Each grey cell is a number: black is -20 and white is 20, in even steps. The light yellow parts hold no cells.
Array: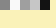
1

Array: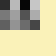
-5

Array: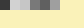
-11

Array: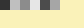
-12

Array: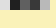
15

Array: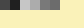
-9

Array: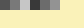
-7
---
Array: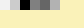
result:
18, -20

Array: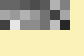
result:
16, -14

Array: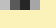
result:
10, -14

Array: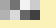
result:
18, -10

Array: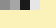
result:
16, -16

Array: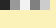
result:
18, -14

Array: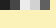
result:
17, -15

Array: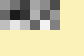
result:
18, -16

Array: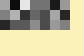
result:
16, -18

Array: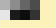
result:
16, -18
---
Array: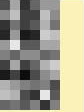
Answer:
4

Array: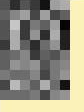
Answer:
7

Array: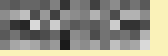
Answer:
-6

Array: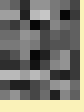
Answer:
-9

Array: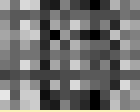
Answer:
4

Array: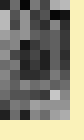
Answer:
9

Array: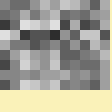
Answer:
7

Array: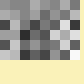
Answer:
-1
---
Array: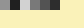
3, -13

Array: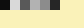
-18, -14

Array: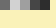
-3, -13

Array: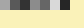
6, -14

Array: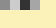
2, 6

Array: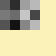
-5, 9

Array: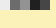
17, -9
